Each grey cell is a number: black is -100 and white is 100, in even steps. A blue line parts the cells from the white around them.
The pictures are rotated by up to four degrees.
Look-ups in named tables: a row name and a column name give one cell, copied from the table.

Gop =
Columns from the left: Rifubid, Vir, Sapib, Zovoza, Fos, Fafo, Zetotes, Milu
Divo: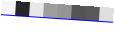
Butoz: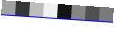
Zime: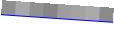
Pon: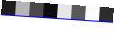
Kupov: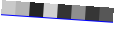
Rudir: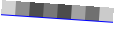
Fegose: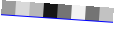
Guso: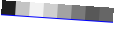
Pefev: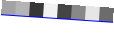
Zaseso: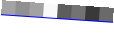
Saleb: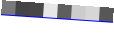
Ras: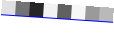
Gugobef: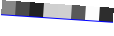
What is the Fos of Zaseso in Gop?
-27
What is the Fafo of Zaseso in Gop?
-10
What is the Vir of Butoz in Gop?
-58
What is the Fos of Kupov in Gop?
-59
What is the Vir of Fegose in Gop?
70
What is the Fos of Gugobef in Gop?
63
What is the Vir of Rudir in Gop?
11
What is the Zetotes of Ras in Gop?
21
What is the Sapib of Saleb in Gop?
-44
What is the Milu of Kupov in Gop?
-32
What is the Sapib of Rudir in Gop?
-39
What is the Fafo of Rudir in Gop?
27
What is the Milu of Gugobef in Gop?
-65
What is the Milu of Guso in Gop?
-20
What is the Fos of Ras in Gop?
-25
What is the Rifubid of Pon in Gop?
-77
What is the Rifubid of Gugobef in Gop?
7
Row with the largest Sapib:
Guso

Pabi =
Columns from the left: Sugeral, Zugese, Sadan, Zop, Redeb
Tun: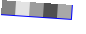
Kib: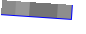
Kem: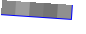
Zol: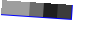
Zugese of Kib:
19
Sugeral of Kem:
6
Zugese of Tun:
78
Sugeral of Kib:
8
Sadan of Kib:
-8
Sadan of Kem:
-3
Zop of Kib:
-8
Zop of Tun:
-37
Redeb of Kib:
11
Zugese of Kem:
23
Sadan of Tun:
22
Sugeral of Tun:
3
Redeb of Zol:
-53
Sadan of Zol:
-15
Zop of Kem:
-9
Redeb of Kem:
13
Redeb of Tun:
32
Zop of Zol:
-76
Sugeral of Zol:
24
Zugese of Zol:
24
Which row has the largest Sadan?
Tun

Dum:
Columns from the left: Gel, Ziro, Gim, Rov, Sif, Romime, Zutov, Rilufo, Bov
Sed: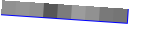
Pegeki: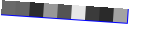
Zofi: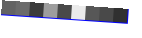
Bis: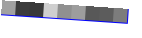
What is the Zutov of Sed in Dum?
14
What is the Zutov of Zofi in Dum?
-32
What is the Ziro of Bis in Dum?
-53
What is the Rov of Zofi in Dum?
23
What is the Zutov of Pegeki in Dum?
-54
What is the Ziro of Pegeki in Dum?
-21
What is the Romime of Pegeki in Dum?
80
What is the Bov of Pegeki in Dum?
28
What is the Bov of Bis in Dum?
-3
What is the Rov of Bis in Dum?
62
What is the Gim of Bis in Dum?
-55
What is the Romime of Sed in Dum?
22
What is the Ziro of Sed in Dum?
17
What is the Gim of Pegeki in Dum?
-65
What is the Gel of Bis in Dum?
26
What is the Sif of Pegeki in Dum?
-34
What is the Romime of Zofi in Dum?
84
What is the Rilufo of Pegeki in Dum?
-67
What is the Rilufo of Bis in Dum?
-28

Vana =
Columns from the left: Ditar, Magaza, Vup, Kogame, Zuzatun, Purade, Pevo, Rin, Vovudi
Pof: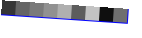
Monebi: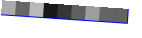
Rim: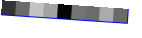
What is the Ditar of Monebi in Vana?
33
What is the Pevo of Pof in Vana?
53
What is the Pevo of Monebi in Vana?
24
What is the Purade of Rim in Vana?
-9
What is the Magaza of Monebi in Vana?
-20
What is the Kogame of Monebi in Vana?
-81
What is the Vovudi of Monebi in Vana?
-23
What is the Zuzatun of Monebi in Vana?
-58
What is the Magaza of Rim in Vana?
-16
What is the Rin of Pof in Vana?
-88
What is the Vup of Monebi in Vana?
45
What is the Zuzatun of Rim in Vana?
-96
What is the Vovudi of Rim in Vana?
-17
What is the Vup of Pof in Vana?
-4
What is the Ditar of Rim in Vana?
-60
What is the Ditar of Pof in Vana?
-58
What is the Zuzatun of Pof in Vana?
37
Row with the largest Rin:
Rim

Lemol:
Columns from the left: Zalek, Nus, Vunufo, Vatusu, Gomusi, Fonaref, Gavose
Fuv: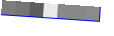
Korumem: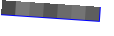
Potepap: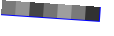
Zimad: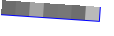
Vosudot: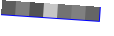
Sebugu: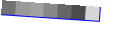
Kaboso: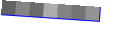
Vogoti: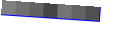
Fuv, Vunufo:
-27
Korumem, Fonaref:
-9
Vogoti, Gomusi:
-9
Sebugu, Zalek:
-10
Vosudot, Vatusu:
55
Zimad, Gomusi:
-7
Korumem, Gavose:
-26
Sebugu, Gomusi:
-20
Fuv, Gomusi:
7
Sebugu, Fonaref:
-41
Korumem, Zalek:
-41
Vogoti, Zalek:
0
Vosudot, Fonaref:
0
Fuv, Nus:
-8
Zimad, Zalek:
-15
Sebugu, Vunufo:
26

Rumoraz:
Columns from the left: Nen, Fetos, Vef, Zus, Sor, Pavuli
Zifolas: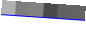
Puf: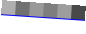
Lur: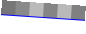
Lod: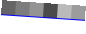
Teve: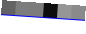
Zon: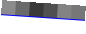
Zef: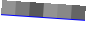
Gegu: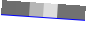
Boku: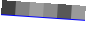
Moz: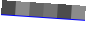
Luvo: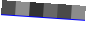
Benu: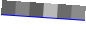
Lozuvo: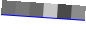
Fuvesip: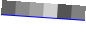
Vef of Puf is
20
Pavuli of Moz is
9
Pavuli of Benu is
9
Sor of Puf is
23
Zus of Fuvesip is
63
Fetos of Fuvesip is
8
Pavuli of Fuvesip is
0
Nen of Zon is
10
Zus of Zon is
-37
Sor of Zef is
7
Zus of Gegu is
73
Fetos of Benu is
3
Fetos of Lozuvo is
-6
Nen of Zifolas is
39
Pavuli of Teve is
8
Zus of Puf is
-1
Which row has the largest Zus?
Gegu

